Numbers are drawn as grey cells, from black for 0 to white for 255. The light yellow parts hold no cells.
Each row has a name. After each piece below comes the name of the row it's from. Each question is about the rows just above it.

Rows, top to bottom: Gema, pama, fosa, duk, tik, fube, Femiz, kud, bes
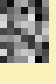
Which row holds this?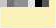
fosa
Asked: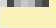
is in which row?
kud
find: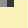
Femiz

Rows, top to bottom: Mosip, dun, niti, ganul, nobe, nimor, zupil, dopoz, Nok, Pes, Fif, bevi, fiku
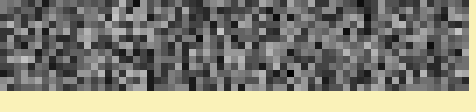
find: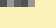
Nok
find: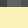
dopoz
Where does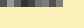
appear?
fiku
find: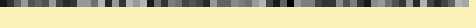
Fif
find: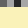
bevi
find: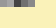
zupil

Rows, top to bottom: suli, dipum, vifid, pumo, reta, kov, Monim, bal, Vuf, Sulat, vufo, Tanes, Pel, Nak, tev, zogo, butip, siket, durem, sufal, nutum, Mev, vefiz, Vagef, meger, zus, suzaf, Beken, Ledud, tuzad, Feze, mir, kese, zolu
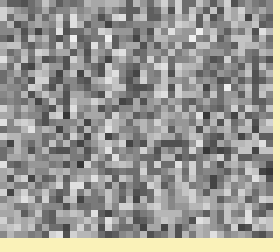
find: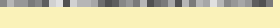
zolu
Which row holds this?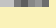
Monim
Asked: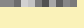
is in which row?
Pel

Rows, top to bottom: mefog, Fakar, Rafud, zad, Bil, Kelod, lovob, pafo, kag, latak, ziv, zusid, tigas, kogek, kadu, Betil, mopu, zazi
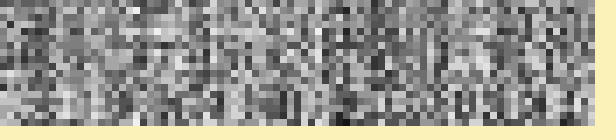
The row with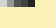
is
Fakar
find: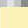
kogek
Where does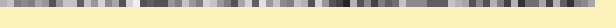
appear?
Fakar
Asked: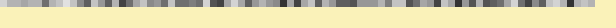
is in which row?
kogek

